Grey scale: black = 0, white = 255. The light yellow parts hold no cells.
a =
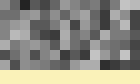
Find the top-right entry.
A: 185
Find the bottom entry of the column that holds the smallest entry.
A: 142
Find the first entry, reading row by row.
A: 142
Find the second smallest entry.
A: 47
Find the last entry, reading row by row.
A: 69
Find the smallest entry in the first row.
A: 35
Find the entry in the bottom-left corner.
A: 163
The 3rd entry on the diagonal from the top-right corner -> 123
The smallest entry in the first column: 79
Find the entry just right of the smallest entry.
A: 89
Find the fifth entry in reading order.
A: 69
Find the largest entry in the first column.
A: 173
